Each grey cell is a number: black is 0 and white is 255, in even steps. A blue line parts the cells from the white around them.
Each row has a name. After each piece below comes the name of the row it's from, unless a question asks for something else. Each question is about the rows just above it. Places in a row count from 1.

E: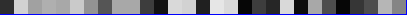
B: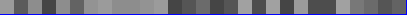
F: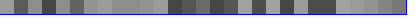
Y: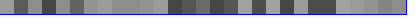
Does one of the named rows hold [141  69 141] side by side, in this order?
yes
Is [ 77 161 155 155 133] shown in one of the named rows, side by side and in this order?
no
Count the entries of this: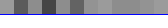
12
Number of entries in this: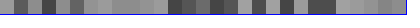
29
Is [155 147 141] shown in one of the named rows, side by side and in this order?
no
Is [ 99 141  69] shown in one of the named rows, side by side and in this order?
no
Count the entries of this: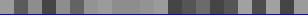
22

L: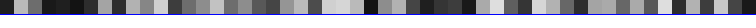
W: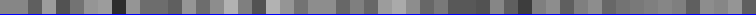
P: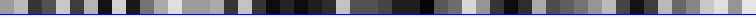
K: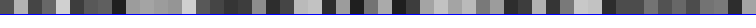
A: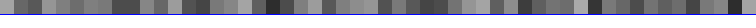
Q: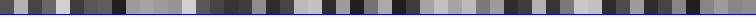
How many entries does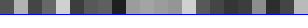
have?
22
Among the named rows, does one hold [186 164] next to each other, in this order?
no
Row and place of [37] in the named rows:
P, 21

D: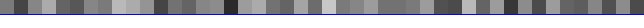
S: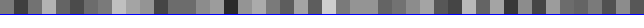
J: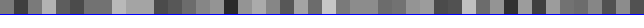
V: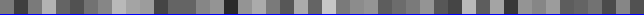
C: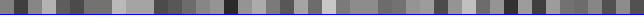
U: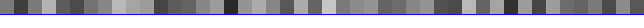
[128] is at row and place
C, 1
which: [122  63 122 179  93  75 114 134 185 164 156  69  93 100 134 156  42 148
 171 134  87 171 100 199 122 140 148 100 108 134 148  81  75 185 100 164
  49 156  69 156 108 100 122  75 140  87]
U
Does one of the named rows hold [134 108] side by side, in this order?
no

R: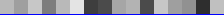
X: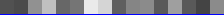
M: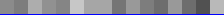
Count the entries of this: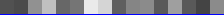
16
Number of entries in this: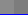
2
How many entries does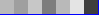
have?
7
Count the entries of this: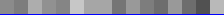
16
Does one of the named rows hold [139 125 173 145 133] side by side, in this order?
yes

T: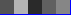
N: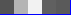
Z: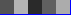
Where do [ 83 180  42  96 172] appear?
Z
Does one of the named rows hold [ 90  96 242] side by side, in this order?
no
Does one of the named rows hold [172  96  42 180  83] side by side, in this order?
no
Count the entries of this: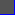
1

